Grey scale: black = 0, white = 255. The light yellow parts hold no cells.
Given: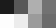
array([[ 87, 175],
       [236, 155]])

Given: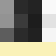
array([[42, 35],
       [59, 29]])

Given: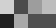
array([[ 75, 157],
       [169,  79]])

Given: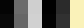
array([[107, 207],
       [102, 209]])

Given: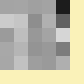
array([[165, 160],
       [197, 142]])

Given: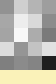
array([[207, 180],
       [237, 217]])

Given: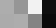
array([[150, 242],
       [173, 132]])

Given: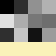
array([[ 46, 145],
       [173, 119]])
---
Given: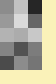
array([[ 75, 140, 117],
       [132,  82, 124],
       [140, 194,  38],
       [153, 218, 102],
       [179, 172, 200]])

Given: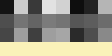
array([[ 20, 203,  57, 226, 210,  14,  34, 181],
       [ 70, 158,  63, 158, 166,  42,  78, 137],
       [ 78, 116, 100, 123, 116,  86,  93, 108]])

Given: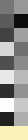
array([[ 32, 174],
       [ 46, 146],
       [ 66, 160],
       [ 79, 138],
       [ 91,  12],
       [118, 152],
       [216, 112],
       [232, 186],
       [253, 200]])

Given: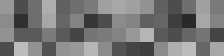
array([[ 77, 188, 146,  83, 146, 152, 181, 139,  83,  69,  62, 139, 174,
        188, 102, 167],
       [139,  48, 110, 167, 102, 131,  55,  77, 139, 131,  96, 102,  62,
         41, 167, 131],
       [146,  90,  90, 123,  90,  69, 117, 123, 131, 152, 181,  90,  77,
        102, 117,  69],
       [152,  77, 110, 174,  96, 110, 123, 160, 167, 160, 146,  96,  77,
        110, 160, 123]])

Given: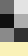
array([[ 16, 174],
       [108, 227],
       [138,  49]])

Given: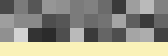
array([[ 72, 123,  86, 150, 144, 123, 129, 107,  58, 158, 186, 129],
       [144, 211,  51,  43,  78, 186,  58, 101,  78, 165, 173,  66],
       [158, 137, 137,  78,  86, 123, 107, 115, 165,  94,  58, 101]])

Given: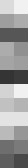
array([[ 52,  59],
       [ 86,  86],
       [ 94,  73],
       [110, 122],
       [158, 172],
       [164, 158],
       [172, 144],
       [186, 151],
       [193, 180],
       [211, 241],
       [219, 241],
       [227, 227]])
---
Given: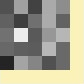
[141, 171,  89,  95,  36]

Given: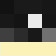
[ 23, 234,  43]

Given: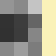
[196,  61,  49]

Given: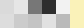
[242, 225]

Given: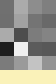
[127, 116,  77,  29]

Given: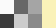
[165, 204]

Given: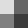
[102, 128]
